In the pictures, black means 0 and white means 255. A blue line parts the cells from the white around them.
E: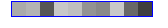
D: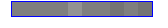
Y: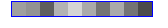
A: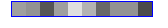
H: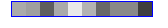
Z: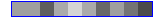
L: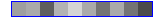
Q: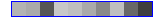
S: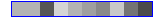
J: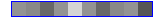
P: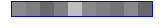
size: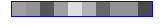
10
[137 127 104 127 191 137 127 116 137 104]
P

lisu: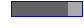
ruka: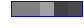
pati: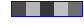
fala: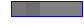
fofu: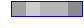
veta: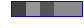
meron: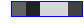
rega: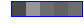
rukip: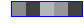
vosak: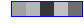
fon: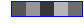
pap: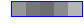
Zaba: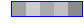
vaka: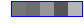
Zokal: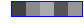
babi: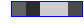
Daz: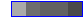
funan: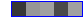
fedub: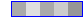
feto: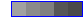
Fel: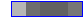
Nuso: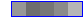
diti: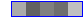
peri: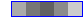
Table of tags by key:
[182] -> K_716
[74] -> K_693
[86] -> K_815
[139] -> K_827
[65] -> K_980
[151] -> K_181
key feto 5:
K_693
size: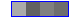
4
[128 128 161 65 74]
ruka
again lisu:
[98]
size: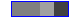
4

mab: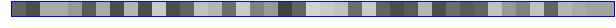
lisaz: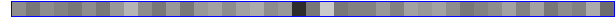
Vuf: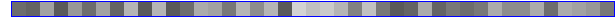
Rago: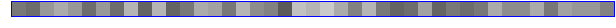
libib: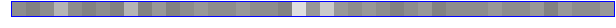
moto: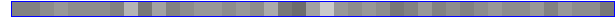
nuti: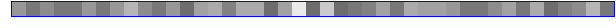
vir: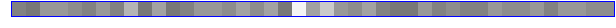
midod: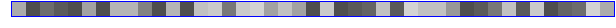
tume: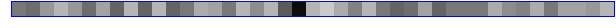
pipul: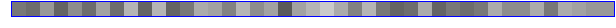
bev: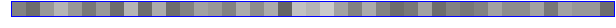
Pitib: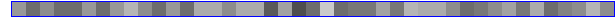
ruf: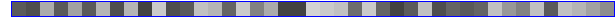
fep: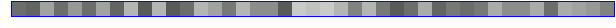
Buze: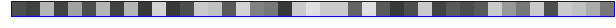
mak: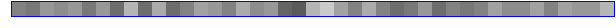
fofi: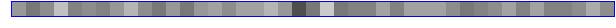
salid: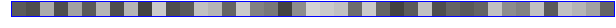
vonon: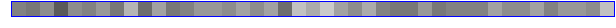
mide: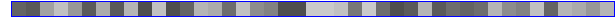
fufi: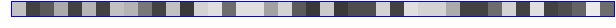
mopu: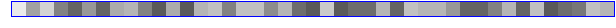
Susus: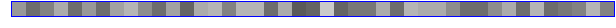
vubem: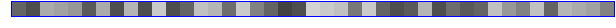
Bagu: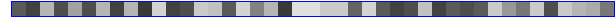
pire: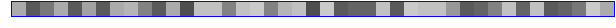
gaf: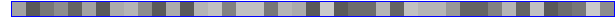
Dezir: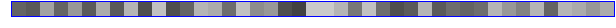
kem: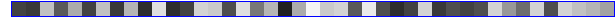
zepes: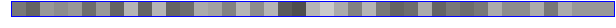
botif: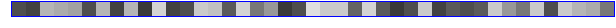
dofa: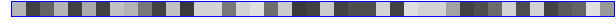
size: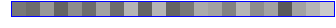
23
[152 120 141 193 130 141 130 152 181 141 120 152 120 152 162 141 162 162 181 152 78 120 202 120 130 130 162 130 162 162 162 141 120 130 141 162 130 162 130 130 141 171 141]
fofi
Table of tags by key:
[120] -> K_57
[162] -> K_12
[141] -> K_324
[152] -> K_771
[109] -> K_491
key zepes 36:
K_324
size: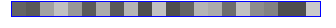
22
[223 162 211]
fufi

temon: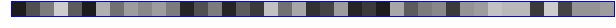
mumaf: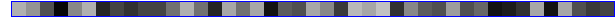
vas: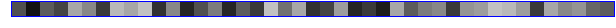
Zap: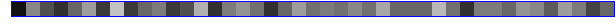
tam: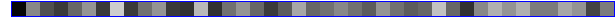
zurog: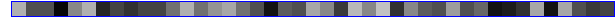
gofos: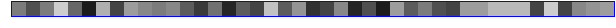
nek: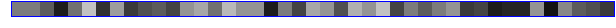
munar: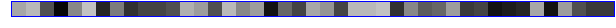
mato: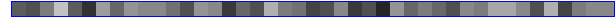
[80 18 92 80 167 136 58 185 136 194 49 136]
zurog
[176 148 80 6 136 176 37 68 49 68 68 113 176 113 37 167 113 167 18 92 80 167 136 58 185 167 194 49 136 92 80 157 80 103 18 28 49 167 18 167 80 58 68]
mumaf
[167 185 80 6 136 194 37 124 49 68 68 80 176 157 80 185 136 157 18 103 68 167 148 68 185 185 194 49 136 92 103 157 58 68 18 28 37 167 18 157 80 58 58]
munar
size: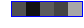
5
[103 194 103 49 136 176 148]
tam
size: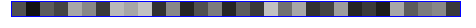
32
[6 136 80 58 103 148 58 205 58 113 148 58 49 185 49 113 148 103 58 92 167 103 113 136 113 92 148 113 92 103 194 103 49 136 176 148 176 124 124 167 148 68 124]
tam

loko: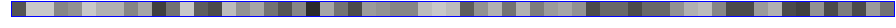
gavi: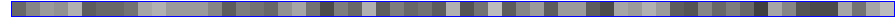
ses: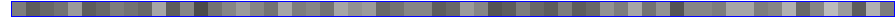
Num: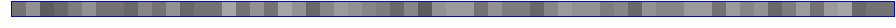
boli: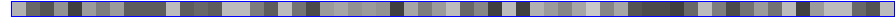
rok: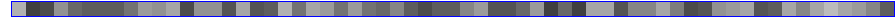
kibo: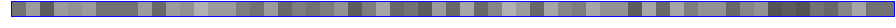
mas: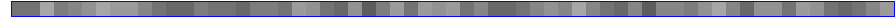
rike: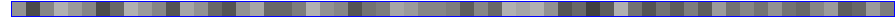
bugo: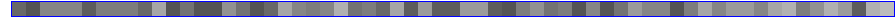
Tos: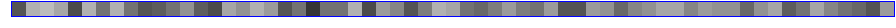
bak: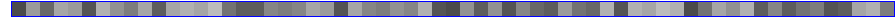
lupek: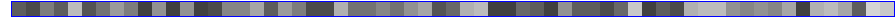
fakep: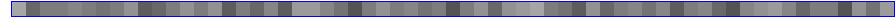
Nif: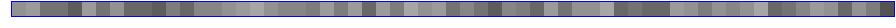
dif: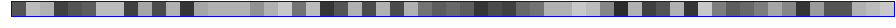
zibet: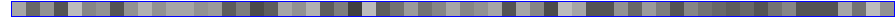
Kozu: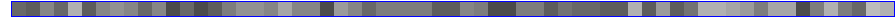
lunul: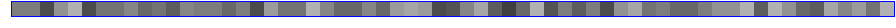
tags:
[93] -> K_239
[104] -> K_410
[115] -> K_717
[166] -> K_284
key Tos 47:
K_284
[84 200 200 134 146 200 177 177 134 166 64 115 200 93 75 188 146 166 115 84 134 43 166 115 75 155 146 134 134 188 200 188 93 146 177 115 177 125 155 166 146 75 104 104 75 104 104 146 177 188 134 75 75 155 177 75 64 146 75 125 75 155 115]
loko
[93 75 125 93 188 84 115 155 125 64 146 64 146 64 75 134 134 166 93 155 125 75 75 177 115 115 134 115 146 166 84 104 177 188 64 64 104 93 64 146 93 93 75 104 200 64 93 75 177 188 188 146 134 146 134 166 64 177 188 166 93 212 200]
lupek
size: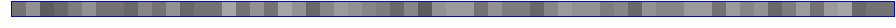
63
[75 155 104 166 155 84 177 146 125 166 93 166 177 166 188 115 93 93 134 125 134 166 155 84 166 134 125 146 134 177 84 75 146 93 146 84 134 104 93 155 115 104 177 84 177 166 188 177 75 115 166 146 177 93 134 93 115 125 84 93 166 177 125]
bak

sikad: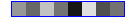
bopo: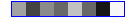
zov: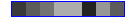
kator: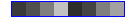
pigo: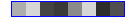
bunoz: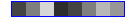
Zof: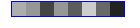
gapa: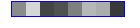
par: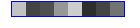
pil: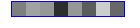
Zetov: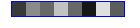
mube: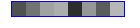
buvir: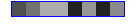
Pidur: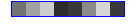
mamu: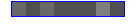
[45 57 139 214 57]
Pidur
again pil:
[151]
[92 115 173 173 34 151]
zov
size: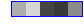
5
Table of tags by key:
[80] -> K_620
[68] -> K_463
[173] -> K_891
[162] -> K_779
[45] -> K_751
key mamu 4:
K_620

